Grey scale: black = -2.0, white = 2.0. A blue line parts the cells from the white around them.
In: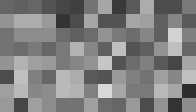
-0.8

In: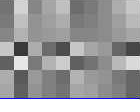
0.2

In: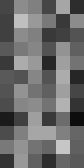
-0.9

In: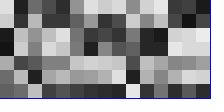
-1.1

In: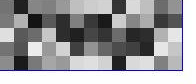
1.0

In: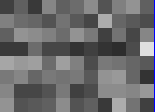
0.0

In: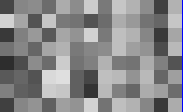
0.2

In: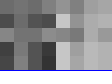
0.0
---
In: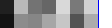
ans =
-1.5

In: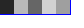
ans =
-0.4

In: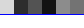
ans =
-1.3

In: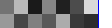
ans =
-1.5

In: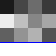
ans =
-1.1

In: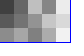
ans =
-0.6

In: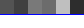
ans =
-1.0
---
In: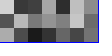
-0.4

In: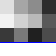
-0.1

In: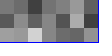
-0.3

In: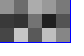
-0.6

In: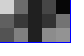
-1.5

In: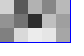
1.7

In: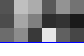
1.6
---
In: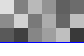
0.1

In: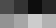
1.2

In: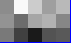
-1.6

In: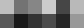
-1.2

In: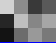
0.4

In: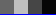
-0.9
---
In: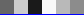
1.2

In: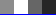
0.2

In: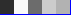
1.2

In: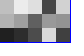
1.5

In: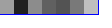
0.5

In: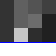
-0.3

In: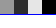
0.4

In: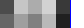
1.1

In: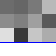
1.1

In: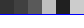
1.0
